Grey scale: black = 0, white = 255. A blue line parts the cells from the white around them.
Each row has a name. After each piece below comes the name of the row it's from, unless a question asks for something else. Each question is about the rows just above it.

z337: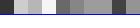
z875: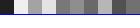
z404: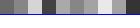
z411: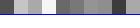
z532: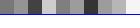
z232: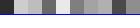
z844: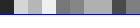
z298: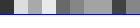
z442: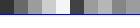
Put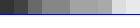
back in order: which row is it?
z298
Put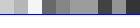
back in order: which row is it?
z337
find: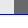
z298
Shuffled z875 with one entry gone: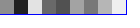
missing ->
[113]
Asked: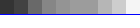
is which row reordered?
z337

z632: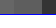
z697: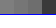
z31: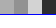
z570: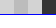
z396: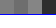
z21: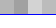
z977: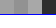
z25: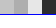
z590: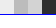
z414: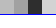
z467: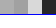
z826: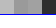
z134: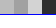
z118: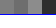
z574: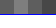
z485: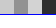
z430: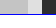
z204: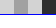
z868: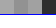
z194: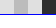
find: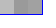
z826
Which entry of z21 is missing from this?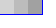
[182]
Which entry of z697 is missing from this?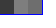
[118]
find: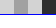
z204
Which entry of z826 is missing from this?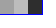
[154]
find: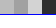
z134

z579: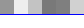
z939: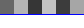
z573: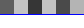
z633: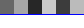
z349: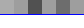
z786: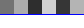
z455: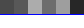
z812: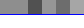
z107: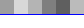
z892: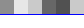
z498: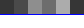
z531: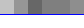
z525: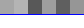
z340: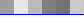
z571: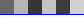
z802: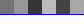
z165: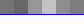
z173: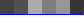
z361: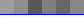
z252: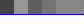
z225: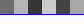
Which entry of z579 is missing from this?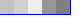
[121]
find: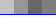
z531
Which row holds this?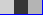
z786
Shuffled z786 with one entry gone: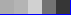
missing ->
[46]

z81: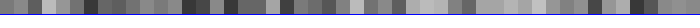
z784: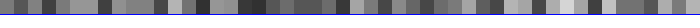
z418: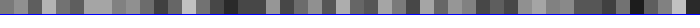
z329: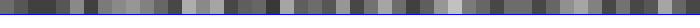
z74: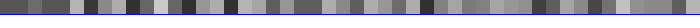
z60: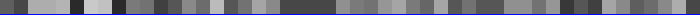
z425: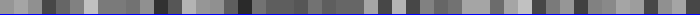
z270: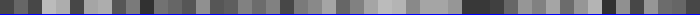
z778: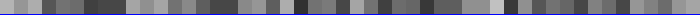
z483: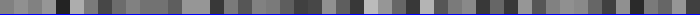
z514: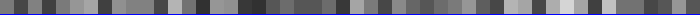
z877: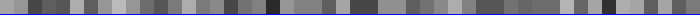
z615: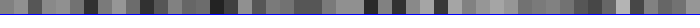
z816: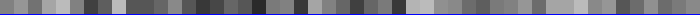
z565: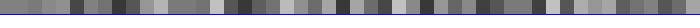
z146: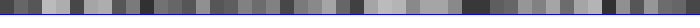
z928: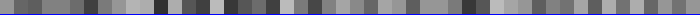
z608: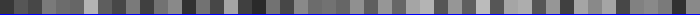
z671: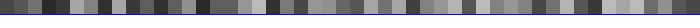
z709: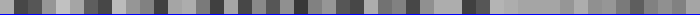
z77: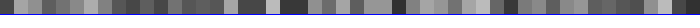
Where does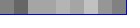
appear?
z81
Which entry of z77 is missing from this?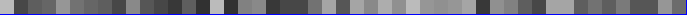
[79]
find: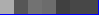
z778
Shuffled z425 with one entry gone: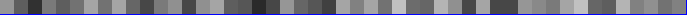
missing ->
[157]
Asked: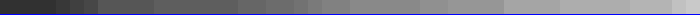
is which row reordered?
z74
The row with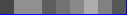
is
z877

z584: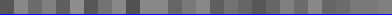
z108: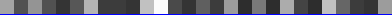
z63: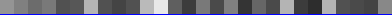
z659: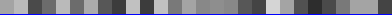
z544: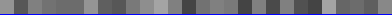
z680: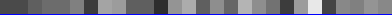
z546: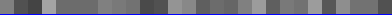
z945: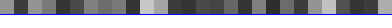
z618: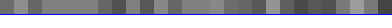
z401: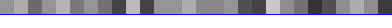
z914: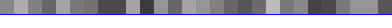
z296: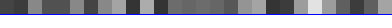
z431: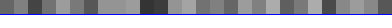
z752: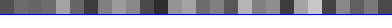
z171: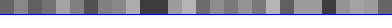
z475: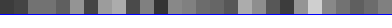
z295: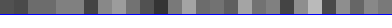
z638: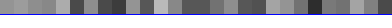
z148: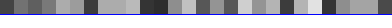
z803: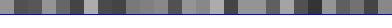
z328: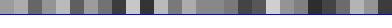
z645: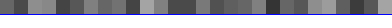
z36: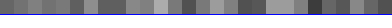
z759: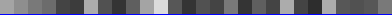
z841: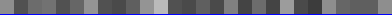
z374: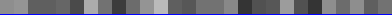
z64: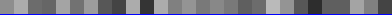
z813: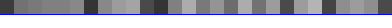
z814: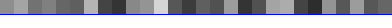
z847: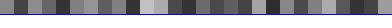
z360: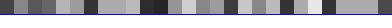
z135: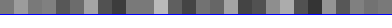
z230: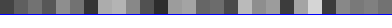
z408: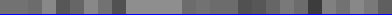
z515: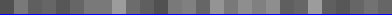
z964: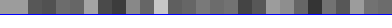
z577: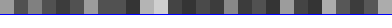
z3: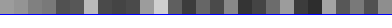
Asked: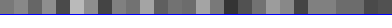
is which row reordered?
z295
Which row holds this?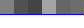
z544
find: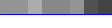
z401

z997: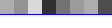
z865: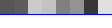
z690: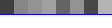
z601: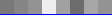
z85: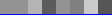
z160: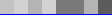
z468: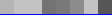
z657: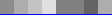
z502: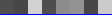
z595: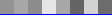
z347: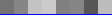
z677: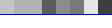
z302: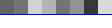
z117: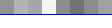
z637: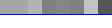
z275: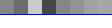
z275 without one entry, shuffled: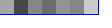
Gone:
[161]
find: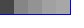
z275
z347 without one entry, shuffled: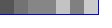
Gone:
[188]
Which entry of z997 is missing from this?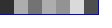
[155]

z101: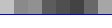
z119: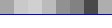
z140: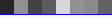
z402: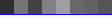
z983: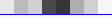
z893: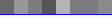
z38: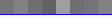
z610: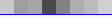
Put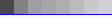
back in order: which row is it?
z610
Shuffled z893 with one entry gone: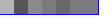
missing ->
[152]

